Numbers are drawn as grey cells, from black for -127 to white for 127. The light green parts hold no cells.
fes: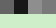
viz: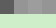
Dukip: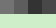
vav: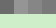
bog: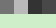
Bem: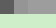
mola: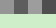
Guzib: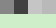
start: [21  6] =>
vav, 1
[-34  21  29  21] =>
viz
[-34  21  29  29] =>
Bem
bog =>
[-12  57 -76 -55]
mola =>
[ 21 -34  29 -48]

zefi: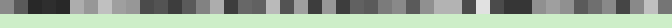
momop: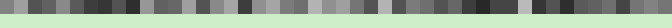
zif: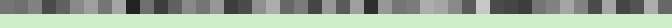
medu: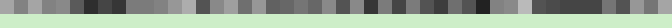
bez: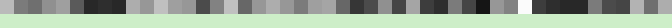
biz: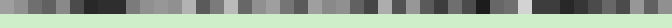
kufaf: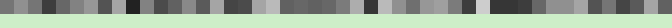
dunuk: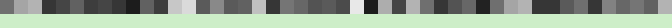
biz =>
[ 31  16 -16 -30   9 -52 -87 -81 -81  -4  16  23  16  51 -37  -4  58 -24
  16  31 -10 -37  31   9  16 -30 -58  45 -44  23 -37 -66 -16 -52 -99 -24
 -16  83 -66 -66 -87 -73 -52 -24 -52  23 -30  16]
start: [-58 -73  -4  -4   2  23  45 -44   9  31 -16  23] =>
medu, 7
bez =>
[  58   -4  -16   16   31  -37  -87  -81  -87   45   23   64   31   23
  -52    2   64  -24   23   45   23   -4   31   37  -24  -73  -52   16
  -58   37  -66  -81   -4  -58 -106   23    2  123  -66  -81  -87  -87
   -4  -52  -58   51  -16   45]
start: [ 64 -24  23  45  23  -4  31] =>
bez, 16
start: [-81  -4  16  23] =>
biz, 8
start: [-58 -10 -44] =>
medu, 42
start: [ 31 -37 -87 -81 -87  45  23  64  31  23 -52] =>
bez, 4

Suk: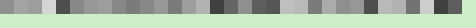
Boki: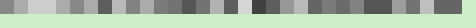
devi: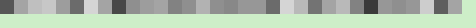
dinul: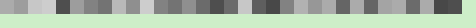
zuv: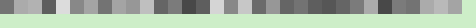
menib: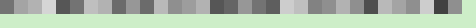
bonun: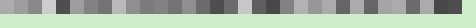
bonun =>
[ 43  29   8  77 -49  29   2 -12  57  15  -4   2 -12  15 -20 -49 -20  71
 -33 -55   2  50  23  43 -26  43 -26  36  43 -20  43 -55 -49]
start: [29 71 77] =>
dinul, 1

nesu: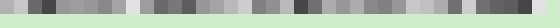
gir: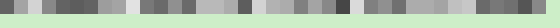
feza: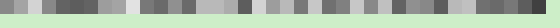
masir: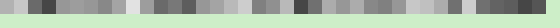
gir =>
[-28  36  83   8 -28 -34 -28  29  36  98  -7 -21  16 -21  57  57  44 -34
  83  50  44   0  36   8 -57  90   0  16 -15  44  44  36  64  71 -21  -7
 -15 -42   8]
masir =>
[ 50  71 -21 -57  23  29  23   8  36  98  29 -21  -7 -34  23  36  57  77
   0  16  57 -57 -15  44  23  44   8   0  23  71  64  44 -15  77 -15 -28
 -34 -57 -42]
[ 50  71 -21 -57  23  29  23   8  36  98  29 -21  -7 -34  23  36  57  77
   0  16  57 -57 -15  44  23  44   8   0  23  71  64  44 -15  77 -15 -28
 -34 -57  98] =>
nesu
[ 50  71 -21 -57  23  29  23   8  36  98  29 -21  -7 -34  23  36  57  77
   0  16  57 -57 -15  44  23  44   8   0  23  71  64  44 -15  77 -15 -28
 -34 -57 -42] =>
masir

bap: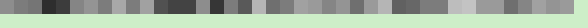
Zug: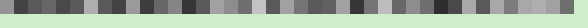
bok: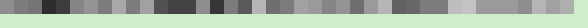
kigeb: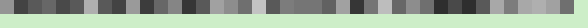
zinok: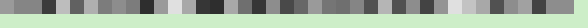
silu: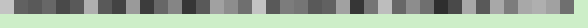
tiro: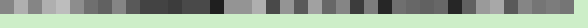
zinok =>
[ 26   5   5 -67  61 -30  47  -3  13  -3 -81  26  96  40 -73 -81  40 -16
 -73  13 -54 -24  26 -10 -16   5 -46  53 -46  13 -60  20  96  67  40 -46
  13  33 -60  13  13]
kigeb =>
[ 20 -60 -38 -24 -54 -38  47 -38 -60  26 -67 -24   5 -73 -38  33  13 -16
  67 -38  -3 -10 -10 -30  33 -73 -10  61 -24  13 -16 -81 -54 -81 -38  40
  -3  40  47  33 -16]
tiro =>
[  5  47   5  47  61  13 -16 -30   5 -38 -60 -60 -67 -54 -54 -96  20  20
  47 -54  20 -38  33 -24   5 -67  -3 -89 -16 -24 -30 -24 -89 -30  26  40
 -38   5 -10  -3 -10]
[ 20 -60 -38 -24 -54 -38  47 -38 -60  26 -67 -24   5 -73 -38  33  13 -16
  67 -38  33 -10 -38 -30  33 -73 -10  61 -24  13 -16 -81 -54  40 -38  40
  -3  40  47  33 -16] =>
Zug

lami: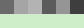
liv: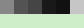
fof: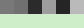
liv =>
[   7  -44  -58 -102 -110   70]
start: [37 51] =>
lami, 1
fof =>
[ -7 -15 -84  29 -90  58]

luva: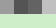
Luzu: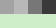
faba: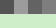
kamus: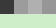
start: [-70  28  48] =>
kamus, 0
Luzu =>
[ 35  56  -8 -70]
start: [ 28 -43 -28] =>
luva, 0
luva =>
[ 28 -43 -28  64]

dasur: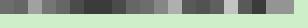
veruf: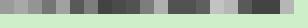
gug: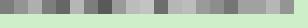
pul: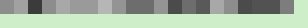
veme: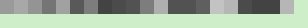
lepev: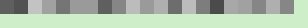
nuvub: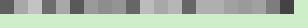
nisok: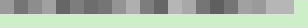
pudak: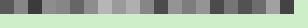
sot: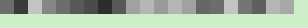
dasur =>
[-18 -25  33 -10 -25 -52 -68 -68 -52 -25 -18   6  47 -38 -45 -32  67 -38
 -68  20  20]
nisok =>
[ 26 -10  13  33 -25  -2 -18 -10  20  47  -2 -25  54  40 -10 -32 -10  33
  26  54  54]
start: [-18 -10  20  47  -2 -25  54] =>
nisok, 6
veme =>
[ 26  40  20 -10  33 -38  -2 -60 -52 -45  -2  47 -45 -45 -32  67  54 -52
 -60 -60  54]
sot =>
[-18 -68  67   6 -18 -38 -52 -82 -38  33  54  26  54  33 -25 -18  67 -10
 -32  54  40]
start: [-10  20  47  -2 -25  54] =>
nisok, 7

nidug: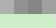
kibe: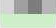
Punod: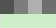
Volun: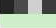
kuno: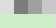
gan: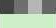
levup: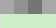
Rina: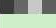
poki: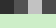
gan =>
[-59 -16  54 -24]
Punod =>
[-45  -2  47 -16]
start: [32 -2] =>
kibe, 1
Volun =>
[-89 -52  79 -67]

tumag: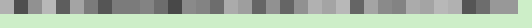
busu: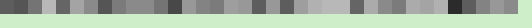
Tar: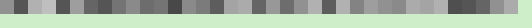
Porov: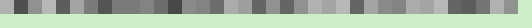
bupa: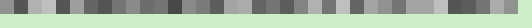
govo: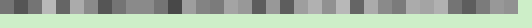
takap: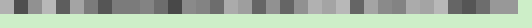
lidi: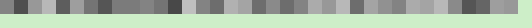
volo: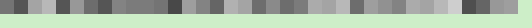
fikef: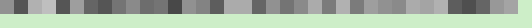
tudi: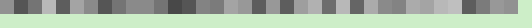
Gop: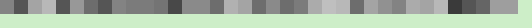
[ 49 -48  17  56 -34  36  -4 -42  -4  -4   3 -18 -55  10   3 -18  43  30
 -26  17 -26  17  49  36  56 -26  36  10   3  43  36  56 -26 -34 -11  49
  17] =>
Porov
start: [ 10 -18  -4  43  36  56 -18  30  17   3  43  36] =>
volo, 19
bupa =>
[ 17 -42  49  63 -42  30 -26 -42 -11  10 -18 -11 -55  10  -4 -34  36  43
 -26 -11 -34   3  49 -11  63 -26  36  17 -11  36  36  63 -42 -34 -11  43
  17]

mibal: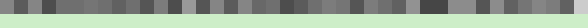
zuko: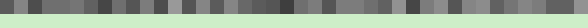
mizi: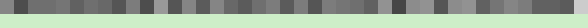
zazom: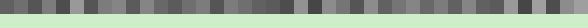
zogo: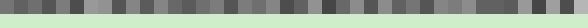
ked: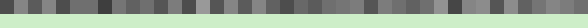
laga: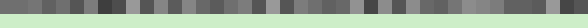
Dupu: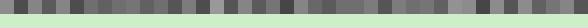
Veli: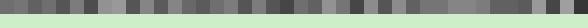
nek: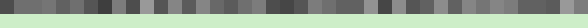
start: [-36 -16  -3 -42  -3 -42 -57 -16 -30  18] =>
Veli, 14
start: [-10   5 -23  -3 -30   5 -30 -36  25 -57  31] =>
zazom, 28
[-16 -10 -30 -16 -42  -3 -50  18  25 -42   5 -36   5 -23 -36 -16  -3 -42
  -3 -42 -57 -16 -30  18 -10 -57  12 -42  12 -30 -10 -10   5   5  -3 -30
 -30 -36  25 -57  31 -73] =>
Veli
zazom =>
[-30 -16 -42  -3 -50  25 -42  -3   5 -36   5 -23 -36 -16  -3 -42  -3 -16
 -30 -36 -50  18 -57  12 -10 -42  12 -30 -10   5 -23  -3 -30   5 -30 -36
  25 -57  31 -50  12  31]
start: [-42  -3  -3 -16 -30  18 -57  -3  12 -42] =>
zuko, 23

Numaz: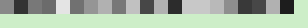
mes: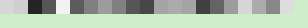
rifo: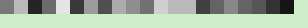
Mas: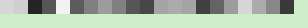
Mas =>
[ 86  79 -91 -41 114 -35   0  28   0 -41 -56  36  43  36 -63 -27  28  86
  43   8 -70]
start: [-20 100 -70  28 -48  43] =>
rifo, 3
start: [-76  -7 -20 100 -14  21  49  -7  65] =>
Numaz, 1

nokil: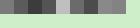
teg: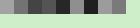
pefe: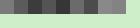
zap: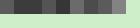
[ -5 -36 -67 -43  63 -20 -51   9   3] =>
nokil
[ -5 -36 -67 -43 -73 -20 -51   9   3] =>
pefe
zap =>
[-36 -67 -67 -43 -73 -20 -51 -36   3]
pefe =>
[ -5 -36 -67 -43 -73 -20 -51   9   3]
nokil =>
[ -5 -36 -67 -43  63 -20 -51   9   3]
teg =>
[ 35 -12 -59 -43 -88  15 -96  28  -5]
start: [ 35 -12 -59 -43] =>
teg, 0

